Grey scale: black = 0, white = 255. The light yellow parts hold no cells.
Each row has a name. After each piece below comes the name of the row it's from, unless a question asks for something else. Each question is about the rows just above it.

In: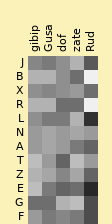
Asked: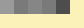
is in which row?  F
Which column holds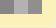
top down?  gibip
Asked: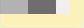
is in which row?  R
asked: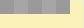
N
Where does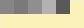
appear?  J

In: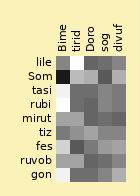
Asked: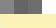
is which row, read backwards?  rubi
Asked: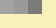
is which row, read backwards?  fes
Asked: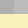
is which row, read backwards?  Som
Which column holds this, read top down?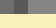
sog
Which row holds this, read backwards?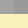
fes

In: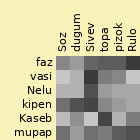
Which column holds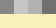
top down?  Soz
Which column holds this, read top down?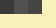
Sivev

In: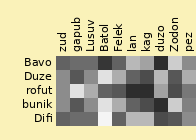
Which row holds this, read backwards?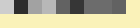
Bavo
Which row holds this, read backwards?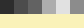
bunik
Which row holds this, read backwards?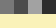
rofut
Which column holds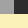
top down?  duzo
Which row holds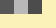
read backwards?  Duze
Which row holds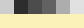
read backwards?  bunik
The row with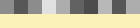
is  Duze

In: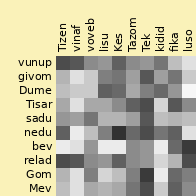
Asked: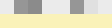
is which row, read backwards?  bev
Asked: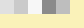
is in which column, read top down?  luso
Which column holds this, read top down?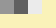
Tizen
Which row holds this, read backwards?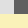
nedu

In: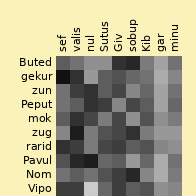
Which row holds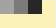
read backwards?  Buted
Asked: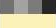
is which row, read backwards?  Buted
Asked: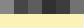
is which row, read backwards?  zun
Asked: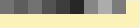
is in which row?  Nom
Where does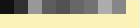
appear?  gekur
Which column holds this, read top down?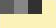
sef

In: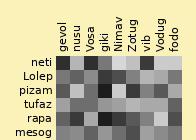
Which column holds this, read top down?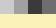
Nimav
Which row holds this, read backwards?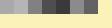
Lolep
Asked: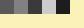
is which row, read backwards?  pizam

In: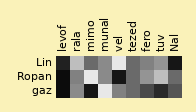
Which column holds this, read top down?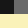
Nal
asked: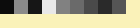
gaz
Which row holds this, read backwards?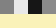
gaz
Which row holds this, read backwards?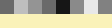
Ropan
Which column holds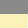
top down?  munal
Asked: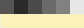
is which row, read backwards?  gaz
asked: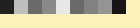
Lin

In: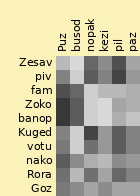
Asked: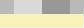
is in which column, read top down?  kezi
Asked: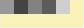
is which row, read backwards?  piv
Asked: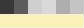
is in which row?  banop
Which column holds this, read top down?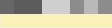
busod
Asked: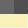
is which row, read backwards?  fam

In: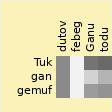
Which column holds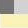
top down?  Ganu
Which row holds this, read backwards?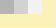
gan
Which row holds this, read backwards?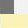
Tuk

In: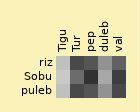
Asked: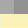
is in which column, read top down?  duleb
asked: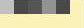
puleb
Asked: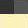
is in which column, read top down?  pep
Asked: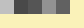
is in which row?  riz
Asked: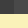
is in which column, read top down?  val
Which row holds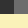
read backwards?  Sobu
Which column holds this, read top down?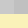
Tigu

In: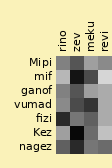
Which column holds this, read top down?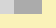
revi
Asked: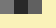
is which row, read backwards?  nagez
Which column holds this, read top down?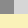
revi

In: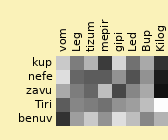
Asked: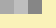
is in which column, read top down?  Bup
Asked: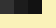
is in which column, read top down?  Kilog

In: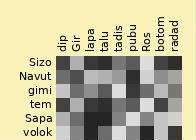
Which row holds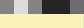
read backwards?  Sapa
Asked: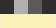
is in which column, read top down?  talu
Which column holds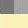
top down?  radad
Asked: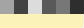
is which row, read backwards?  tem

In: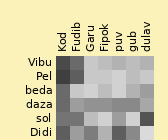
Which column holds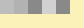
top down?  gub
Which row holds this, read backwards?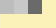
Vibu
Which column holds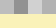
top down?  Fipok
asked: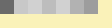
beda
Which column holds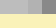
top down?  gub

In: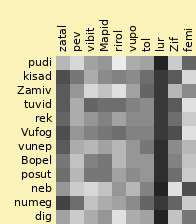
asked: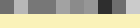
posut
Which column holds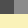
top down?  Zif
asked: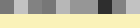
Bopel
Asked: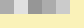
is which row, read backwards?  dig
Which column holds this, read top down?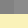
vupo
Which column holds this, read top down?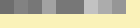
Mapid
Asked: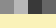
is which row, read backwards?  Zamiv

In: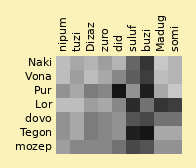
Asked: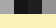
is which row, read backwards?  Tegon
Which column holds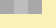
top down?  tuzi
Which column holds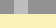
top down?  nipum
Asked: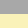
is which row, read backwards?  Tegon
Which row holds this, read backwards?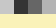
Naki
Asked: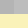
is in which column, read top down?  Dizaz
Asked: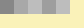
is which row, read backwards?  Vona

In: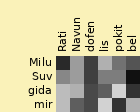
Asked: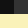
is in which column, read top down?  bel
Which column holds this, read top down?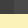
dofen
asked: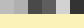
gida
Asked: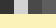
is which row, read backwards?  mir
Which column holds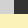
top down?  pokit
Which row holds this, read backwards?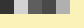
gida

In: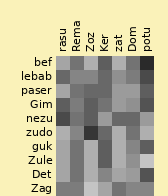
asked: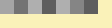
guk
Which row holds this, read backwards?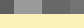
paser

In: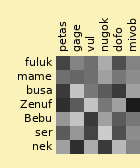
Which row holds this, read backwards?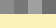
mame
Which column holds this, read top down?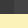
vul
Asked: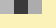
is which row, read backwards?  nek
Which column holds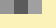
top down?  petas
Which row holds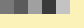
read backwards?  Bebu

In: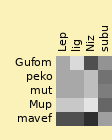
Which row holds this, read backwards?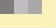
mut
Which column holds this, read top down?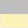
Niz
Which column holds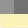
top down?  subu
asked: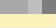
mut

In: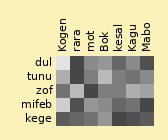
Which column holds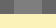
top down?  kesal
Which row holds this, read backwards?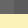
kege
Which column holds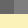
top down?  kesal
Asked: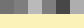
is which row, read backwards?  tunu
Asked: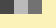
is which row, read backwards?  zof
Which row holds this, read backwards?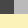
zof

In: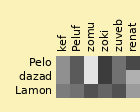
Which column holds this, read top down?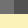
zuveb
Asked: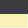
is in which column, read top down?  zoki
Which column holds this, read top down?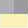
renat
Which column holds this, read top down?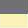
zuveb
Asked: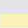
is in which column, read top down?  zomu
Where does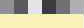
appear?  dazad

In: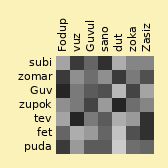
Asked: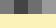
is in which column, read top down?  zoka
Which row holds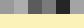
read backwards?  tev
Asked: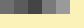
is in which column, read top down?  Guvul
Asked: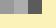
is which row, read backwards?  tev
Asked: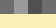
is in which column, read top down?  zoka
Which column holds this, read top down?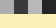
dut

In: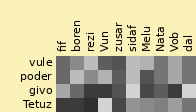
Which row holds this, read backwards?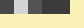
givo
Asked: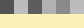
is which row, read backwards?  poder
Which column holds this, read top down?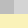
sidaf
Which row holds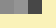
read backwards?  Tetuz
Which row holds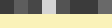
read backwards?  givo
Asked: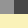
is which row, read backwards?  Tetuz

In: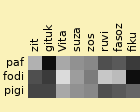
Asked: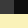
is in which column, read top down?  fiku
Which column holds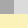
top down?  Vita
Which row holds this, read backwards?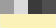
fodi
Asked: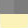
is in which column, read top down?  zos
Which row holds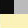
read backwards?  fodi

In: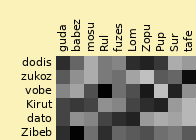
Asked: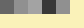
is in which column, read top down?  babez
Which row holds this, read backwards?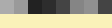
dato
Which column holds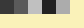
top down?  Pup
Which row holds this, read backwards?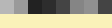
Kirut
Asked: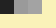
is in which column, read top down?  Sur
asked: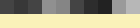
Kirut

